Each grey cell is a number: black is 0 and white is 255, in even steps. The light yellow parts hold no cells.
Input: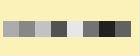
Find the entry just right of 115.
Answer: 33
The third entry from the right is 115
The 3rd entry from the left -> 194

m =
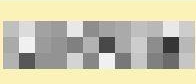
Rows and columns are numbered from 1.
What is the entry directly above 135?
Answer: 178
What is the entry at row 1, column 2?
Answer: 219
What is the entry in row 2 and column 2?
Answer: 240
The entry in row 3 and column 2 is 87
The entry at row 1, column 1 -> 191
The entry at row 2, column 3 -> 155
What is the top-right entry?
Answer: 205
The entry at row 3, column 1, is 178
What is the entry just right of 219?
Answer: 162

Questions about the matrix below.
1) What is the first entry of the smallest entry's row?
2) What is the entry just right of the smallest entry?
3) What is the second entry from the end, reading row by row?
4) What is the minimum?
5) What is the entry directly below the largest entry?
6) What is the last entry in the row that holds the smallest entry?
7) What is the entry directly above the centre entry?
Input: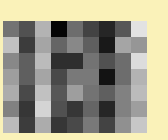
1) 115
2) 109
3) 144
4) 5
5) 150
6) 226
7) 46

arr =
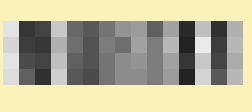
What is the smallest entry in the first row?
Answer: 41
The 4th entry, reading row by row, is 199
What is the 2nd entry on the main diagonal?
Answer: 60
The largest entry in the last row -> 220
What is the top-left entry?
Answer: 227
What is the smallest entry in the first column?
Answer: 212
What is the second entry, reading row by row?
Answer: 54
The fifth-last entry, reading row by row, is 155
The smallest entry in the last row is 34
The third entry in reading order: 67
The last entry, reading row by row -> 183
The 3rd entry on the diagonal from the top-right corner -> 199
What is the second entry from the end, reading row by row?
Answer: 88
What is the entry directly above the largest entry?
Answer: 191
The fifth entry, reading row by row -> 103
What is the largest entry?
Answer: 234
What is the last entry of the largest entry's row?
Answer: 183

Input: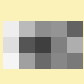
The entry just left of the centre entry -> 85
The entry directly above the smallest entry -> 142
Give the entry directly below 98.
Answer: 174
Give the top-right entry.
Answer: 98
